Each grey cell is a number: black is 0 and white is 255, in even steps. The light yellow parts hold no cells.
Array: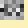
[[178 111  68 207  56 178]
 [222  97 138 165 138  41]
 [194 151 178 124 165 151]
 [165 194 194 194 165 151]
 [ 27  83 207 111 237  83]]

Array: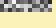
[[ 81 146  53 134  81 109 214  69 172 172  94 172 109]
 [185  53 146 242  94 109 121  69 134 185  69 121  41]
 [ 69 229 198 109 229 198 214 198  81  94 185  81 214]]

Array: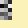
[[198 183  30]
 [212 156  42]
 [171 127  73]
 [ 85 101 183]
 [ 14  57 238]]

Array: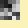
[[ 60  34  21 177 208]
 [117  75  60 232 102]
 [102 163  87 193 208]
 [ 46  34 102 117 177]
 [193 163 208  75  60]]

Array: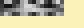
[[ 59  20  20  59 102 161 213 213 186 134  74  32  20  45  90 146]
 [ 74 102 118 134 161 174 198 198 213 198 186 161 146 118 102  90]
 [102 186 134  59  74 161 174  90  45 118 186 118  45  90 174 146]
 [ 45 174 186  59  45 161 198  74  32 146 198  74  32 134 213  90]]

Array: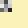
[[103 173  34]
 [233 145 204]
 [188  74 220]]

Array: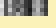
[[212  84 138 113 170 113  68  40 154 170 138  68]
 [228  84 154  97 113  97  56  40 154 170 138  68]
 [212  84 184  97  84 125  56  40 138 170 113  56]
 [199  84 199 113  68 138  68  24 125 184  97  56]]

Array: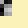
[[170  13  29]
 [ 45 142 154]
 [ 29 154 170]
 [  0 186 202]]
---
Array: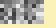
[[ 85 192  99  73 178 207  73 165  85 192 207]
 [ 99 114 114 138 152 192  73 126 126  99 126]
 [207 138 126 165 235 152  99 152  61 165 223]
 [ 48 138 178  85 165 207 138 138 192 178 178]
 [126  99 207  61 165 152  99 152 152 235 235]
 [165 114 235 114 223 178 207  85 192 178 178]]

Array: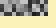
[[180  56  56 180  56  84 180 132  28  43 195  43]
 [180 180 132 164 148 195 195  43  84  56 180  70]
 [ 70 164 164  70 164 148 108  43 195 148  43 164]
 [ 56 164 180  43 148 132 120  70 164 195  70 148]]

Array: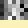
[[ 28 126 110 241 200  53 110]
 [ 53 110 156 227 184 184  13]
 [ 41 126 171 184 200   0 171]
 [ 67 126 227  97 213  97 140]
 [ 82 126 253  67 213 156 110]]

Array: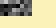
[[ 31   5  43  31   5 152  58  97]
 [ 43  58  58 167 138  97  97 123]
 [ 71   5  97 111  83  31 111  58]
 [152 193 123 111 152  43 111  83]]

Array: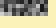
[[135  67  81  81  52  38 108  25 108  67 123  52]
 [151  38 135  52  94  67  52 123 151 135  25  67]
 [ 94  52 151 108 179 151  81  94 108 193  25 108]
 [206 165 179  67 123  38 123  81 151  94 165 135]]

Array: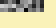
[[138 150  89  60 165 177   8 126 102 150  89]
 [ 46  74 138  89  22 138 150 177  74 126  46]
 [206 190 165 206 114 114 165 102  34 126  34]]

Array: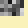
[[118 145  23 202 106  50]
 [ 66 118  81  66  93 216]
 [161 176 145  36 106 202]
 [161 131 161  81  81  50]]
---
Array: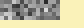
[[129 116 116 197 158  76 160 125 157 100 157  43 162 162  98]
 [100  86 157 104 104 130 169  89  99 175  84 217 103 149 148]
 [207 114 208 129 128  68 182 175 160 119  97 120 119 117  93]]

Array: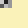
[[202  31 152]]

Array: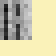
[[149 149 189 143 149 178 198 204]
 [141  16 160 146  51 167 188 193]
 [165  58 185 152 149 164 195 197]
 [164  54 204 141  42 156 186 198]
 [139  49 166 139  54 183 172 196]]

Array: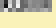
[[137  47 200 128 225 103 117 148 135 136 131 108 133]
 [147 222 112 161 108 112 161 145 158 145 163 175 147]]

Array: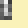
[[143 243  60]
 [113 218  83]
 [ 90  71  77]]

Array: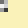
[[112 188]
 [156  58]]
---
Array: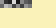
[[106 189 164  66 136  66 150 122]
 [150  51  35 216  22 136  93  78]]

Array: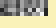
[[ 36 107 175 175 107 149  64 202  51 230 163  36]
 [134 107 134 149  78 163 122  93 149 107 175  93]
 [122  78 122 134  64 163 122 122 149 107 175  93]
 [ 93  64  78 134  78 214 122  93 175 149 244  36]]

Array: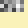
[[ 77 118 187  64 203 118]
 [218  64 174 146 248 174]
 [ 91 162 132 162 203 118]]

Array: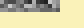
[[ 89 119 200 146 119  89 186 186 160 103 134 103  59 174 134]
 [146 146 119 119 146 134 103 134 134 134 103 103 103 119  89]
 [160  89  74  74 119 134  74  45 174  59  45  33 200 160 146]]

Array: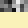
[[ 52  99  99  15 222  83 166]
 [125 139  83 180 192  68 153]
 [113  68  27 139 238 166 125]]

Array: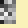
[[ 23 166 214 109]
 [227 178 202 190]
 [214  94 178 166]
 [ 37 138 153 122]
 [ 65  80 122 138]
 [109 243  80 202]]

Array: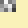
[[149 189 235  96]
 [177 112 203  60]
 [112 247 124 162]]

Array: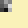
[[ 89 119 222]
 [ 61  18 176]
 [103 164 132]]

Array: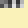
[[ 79 165  79 224  93 211]
 [124 109  53 196  53 180]]
